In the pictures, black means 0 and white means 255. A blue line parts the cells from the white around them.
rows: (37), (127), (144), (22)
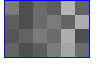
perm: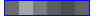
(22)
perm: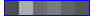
(144)
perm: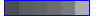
(127)
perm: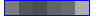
(144)
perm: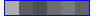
(127)

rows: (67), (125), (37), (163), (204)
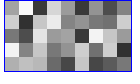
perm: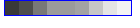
(37)
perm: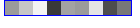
(37)
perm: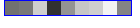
(163)
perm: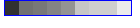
(125)

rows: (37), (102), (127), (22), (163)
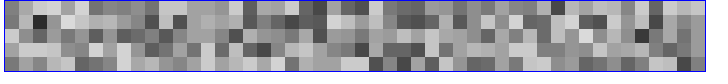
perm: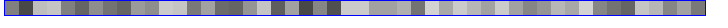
(163)
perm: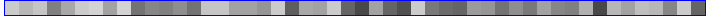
(37)
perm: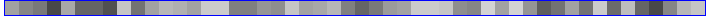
(22)

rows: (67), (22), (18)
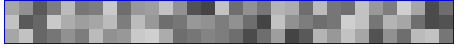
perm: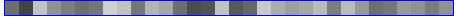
(22)
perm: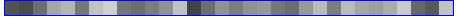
(22)
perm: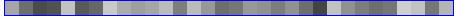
(22)

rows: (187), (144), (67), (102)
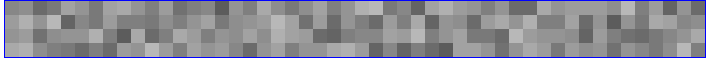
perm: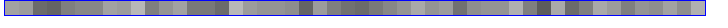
(67)
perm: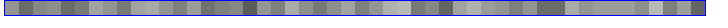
(187)
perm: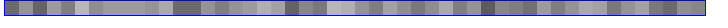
(187)
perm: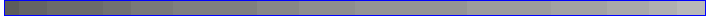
(67)
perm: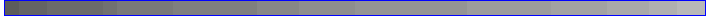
(187)
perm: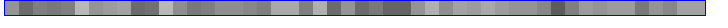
(187)

